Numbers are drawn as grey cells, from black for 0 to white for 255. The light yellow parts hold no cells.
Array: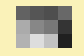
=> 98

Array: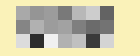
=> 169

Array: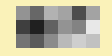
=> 147

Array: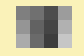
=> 127

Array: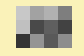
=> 200

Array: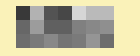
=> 57

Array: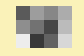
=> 90

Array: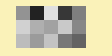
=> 147
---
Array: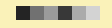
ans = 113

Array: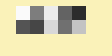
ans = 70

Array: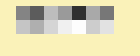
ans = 175

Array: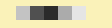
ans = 80

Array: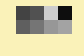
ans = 117

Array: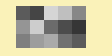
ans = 157

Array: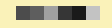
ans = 94
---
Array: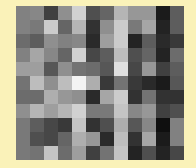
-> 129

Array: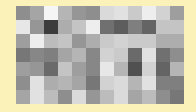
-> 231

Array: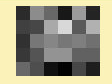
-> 64

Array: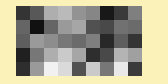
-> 101

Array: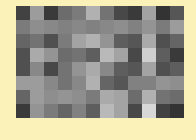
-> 123
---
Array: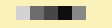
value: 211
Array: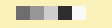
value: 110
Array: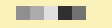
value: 143
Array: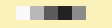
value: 249
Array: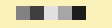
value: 130
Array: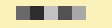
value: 105
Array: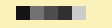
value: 20
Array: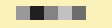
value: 153
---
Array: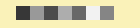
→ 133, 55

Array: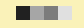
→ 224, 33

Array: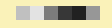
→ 151, 192

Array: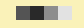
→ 226, 84

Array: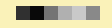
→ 137, 48

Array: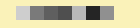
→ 144, 206

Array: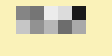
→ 26, 198

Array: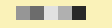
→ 40, 150

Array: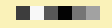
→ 162, 61

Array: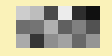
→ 16, 170
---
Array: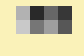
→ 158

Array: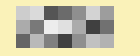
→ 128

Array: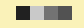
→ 115

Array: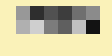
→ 124

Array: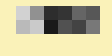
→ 25

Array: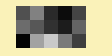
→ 201

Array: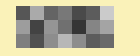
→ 141

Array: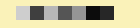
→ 183
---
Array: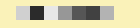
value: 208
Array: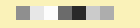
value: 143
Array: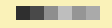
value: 47
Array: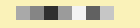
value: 169
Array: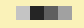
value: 196
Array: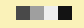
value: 73
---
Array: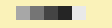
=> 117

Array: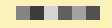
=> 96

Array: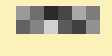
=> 70

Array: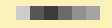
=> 106

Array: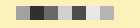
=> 105

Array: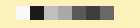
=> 89

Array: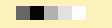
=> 177

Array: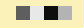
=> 179

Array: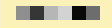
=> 109
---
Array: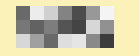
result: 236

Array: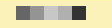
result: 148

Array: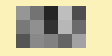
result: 115

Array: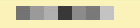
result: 154

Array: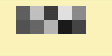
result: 191

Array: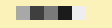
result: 63
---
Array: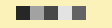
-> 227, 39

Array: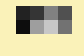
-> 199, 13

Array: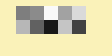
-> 249, 24

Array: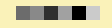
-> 203, 0

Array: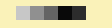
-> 199, 9

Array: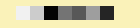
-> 241, 4

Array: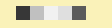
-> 241, 55
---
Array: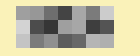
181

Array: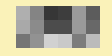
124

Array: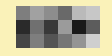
148

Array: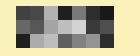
148

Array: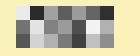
192

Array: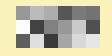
216
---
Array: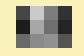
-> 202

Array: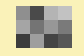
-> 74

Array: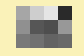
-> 206

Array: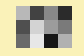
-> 66

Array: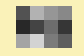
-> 178

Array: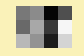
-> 139

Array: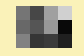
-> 71

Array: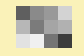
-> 138
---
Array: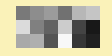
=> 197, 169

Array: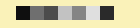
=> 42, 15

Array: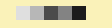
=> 28, 223

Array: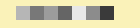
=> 58, 182

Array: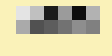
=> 178, 170

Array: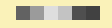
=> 65, 98

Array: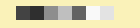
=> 227, 67

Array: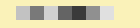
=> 224, 194

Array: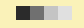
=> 224, 43
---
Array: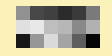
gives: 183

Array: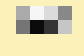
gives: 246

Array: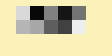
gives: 129

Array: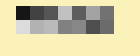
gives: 93

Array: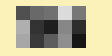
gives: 30

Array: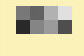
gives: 98

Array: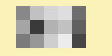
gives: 178

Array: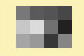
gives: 219
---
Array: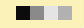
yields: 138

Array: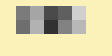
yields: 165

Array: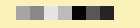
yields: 136

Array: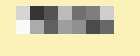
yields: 53

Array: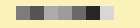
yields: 85

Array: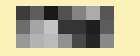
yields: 93

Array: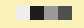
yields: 29

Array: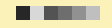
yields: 216

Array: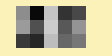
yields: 9
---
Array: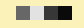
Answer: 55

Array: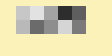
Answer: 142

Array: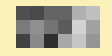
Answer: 46

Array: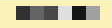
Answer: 72

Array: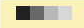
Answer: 184

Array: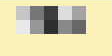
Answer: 46

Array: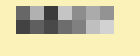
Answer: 73

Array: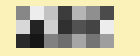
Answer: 129

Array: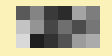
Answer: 50

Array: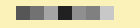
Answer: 165
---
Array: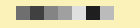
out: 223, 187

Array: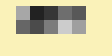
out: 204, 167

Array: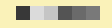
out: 219, 197

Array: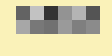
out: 194, 180

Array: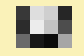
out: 236, 222

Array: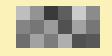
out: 203, 190
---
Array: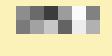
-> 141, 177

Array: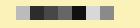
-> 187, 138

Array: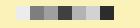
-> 236, 44

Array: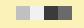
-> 192, 106

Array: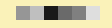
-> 150, 222

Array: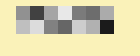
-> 145, 27

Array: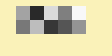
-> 163, 148

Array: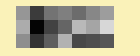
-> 150, 86

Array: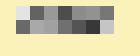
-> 228, 197
